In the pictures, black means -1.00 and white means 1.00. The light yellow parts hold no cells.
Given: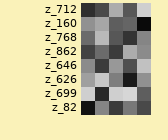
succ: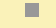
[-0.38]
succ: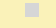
[-0.26]
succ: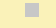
[-0.01]
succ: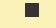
[0.04]

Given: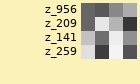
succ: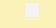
[-0.35]
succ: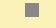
[0.35]
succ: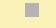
[-0.58]
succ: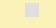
[-0.52]
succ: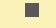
[0.07]
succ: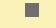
[0.86]
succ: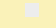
[0.13]

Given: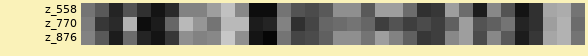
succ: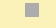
[-0.09]
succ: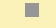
[-0.09]
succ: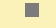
[-0.57]

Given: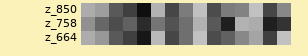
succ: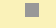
[-0.30]
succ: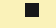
[0.45]
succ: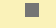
[-0.35]
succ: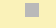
[-0.45]
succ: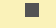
[-0.13]

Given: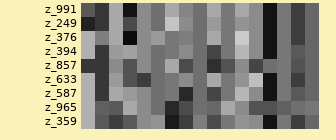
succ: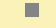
[-0.13]
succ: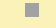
[0.09]

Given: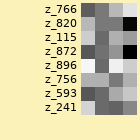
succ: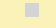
[-0.17]
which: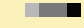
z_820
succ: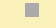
[0.56]
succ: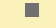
[0.16]
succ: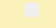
[0.61]
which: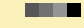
z_872
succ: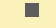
[-0.05]

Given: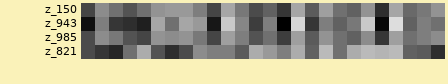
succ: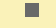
[-0.06]
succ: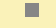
[-0.52]

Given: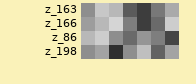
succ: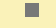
[0.33]
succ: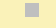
[-0.23]
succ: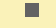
[0.28]

